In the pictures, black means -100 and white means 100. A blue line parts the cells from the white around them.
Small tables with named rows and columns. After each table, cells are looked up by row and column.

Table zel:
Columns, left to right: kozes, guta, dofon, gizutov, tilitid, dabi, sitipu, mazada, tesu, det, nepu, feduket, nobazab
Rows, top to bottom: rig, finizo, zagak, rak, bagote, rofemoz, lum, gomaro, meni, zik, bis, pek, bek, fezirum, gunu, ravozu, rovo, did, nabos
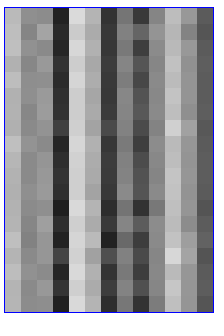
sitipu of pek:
-56
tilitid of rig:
71
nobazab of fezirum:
-28
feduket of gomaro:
26
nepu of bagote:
47
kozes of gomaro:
38
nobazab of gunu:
-23

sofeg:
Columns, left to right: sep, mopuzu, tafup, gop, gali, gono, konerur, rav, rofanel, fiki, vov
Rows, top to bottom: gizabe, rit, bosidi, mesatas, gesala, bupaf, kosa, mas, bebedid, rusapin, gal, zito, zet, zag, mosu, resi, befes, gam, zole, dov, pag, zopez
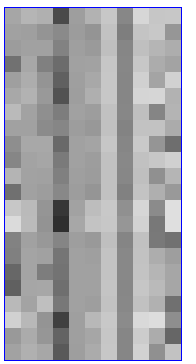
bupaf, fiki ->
68
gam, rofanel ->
55
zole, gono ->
24
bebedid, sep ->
11
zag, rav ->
18
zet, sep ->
56

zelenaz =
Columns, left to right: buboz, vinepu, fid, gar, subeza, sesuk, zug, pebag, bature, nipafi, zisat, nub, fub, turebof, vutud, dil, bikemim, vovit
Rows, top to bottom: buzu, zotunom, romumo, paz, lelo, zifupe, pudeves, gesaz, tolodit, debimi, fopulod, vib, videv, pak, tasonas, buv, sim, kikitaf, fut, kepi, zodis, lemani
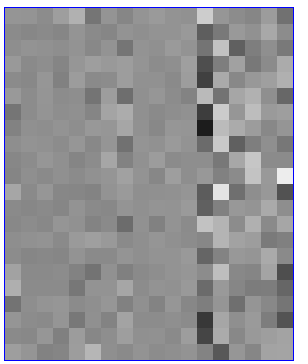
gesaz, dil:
22
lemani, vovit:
29
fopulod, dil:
53
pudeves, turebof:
59
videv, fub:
-25
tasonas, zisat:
13
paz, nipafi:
10
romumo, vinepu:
15
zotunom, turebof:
-5
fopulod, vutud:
9
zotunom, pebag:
15
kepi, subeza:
-6
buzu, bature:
16

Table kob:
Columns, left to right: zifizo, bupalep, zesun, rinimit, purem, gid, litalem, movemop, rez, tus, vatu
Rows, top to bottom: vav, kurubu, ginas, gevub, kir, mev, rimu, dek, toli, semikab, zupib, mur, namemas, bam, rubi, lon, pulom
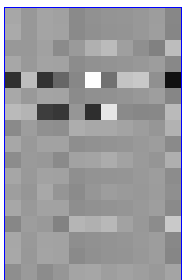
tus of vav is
23
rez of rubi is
20
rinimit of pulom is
18
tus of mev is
24
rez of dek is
23
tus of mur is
22
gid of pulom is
30
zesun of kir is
-61
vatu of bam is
58
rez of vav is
19
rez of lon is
19

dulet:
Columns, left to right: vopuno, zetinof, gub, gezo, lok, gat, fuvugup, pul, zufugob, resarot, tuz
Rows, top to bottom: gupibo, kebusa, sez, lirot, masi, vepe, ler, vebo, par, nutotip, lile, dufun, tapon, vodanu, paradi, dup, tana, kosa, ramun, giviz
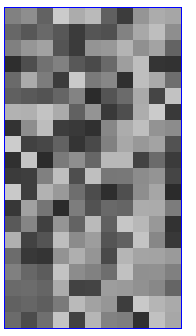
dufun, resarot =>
30
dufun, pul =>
-38
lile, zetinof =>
-51
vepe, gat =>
-66
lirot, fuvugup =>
-18
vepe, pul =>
-16
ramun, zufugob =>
58
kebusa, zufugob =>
32
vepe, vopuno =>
-25
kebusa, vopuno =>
-19
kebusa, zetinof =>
-32
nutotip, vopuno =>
-62
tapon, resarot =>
34
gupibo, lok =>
35
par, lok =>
-59
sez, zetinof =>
18
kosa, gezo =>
35
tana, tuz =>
0
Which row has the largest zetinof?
nutotip

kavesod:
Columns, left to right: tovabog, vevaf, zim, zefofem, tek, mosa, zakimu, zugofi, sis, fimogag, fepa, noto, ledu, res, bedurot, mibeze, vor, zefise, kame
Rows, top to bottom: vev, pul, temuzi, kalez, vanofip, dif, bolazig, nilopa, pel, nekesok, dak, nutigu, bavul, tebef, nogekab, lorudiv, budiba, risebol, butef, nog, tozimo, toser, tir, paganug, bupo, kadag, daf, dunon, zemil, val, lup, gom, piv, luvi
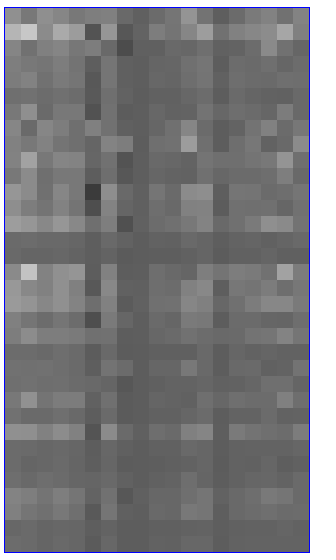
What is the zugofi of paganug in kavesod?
-32
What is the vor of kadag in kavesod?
-16
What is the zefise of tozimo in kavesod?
3
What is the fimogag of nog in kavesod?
-17
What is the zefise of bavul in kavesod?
-20
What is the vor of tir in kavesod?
-24
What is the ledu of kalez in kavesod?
-8
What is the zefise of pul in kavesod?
30
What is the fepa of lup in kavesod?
-19
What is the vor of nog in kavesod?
-20

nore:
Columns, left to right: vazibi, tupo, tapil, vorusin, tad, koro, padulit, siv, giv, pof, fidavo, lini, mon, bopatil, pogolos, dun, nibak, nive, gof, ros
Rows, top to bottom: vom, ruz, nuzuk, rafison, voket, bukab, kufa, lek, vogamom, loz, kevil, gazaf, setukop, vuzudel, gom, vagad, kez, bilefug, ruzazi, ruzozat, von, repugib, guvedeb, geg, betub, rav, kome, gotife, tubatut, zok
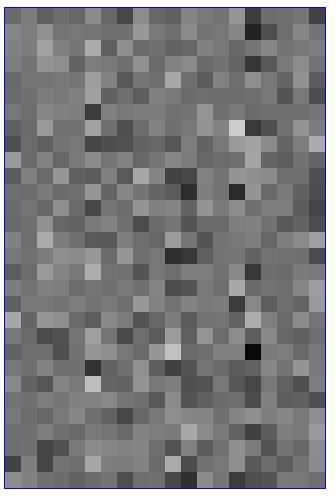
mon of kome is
9
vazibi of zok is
10
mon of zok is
9
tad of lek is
-11
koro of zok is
-16
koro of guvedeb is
-60
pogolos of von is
10
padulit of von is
-8
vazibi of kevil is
-28
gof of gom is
8
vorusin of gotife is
-36
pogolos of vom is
17
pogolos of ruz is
5
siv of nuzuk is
12
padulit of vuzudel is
3
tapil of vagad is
-3
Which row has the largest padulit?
repugib

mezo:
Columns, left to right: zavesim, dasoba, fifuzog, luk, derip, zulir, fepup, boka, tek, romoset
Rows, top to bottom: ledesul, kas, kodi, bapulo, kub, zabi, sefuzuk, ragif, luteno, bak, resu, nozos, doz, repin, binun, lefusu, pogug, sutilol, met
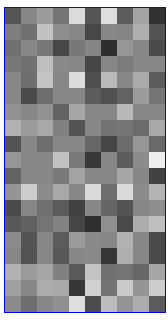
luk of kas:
11
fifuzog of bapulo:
49
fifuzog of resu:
6
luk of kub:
6
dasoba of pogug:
21
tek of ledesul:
29
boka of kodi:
18
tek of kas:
37
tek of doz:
6
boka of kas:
4
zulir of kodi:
4
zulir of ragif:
6

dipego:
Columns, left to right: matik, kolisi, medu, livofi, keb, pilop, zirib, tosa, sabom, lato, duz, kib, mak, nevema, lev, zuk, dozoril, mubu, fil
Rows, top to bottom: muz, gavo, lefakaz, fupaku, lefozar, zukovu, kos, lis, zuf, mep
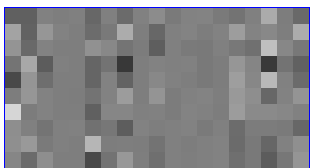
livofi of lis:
0
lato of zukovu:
16
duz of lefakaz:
0
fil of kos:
1
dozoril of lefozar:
45
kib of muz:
2
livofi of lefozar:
-1
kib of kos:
3
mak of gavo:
-2
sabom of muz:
1
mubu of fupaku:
-10
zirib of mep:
-10
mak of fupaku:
-5
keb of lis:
1
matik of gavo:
28
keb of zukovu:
-2
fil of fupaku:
-24
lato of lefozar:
7
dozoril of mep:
-28
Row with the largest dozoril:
lefakaz

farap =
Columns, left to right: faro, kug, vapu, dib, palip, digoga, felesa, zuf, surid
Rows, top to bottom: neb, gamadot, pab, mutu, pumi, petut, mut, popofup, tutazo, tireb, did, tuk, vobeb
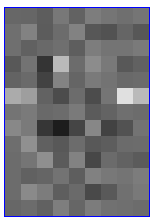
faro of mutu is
-31
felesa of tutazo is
-27
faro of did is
-15
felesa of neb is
-8
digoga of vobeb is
-3
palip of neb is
-23
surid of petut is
46
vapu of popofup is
-58

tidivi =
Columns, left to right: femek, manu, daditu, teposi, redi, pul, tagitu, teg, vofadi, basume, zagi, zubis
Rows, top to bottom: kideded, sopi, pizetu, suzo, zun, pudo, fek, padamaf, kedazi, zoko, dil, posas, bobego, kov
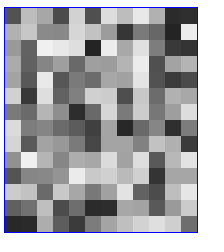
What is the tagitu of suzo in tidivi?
22
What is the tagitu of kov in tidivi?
29
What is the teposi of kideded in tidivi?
-41
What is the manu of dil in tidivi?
5
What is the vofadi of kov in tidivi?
65
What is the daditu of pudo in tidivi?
74
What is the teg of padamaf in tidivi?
-69
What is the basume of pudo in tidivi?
-15
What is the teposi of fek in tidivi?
11
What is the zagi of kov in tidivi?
62
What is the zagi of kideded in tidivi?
-66
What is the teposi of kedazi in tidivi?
19
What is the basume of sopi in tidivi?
-19
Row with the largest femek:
padamaf

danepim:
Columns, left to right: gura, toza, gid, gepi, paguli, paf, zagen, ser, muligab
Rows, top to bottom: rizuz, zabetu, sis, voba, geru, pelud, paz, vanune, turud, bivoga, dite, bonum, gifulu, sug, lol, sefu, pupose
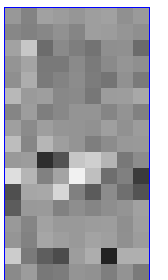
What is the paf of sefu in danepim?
36
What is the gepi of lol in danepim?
24
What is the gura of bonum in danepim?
-38
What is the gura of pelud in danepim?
44
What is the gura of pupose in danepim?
8
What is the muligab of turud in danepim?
20
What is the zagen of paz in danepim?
4
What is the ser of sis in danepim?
13
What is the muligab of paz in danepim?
1
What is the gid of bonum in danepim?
32
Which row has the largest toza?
sis

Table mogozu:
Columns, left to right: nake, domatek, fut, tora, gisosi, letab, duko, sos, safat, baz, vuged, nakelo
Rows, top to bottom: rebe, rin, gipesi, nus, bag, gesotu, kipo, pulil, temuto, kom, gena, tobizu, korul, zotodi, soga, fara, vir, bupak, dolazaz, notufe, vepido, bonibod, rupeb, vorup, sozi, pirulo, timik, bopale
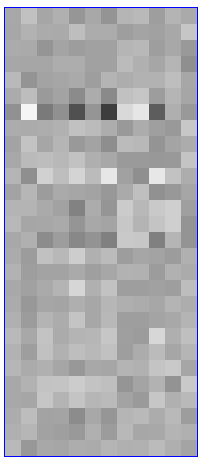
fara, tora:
44
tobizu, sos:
33
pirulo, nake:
35
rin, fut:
34
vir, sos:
40
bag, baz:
40
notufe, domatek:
22
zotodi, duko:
29
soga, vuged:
42
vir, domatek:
24
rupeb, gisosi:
19
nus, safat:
38
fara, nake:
34
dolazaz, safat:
35
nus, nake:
31
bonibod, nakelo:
42
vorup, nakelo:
58
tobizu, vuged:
19
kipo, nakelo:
20
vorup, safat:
29

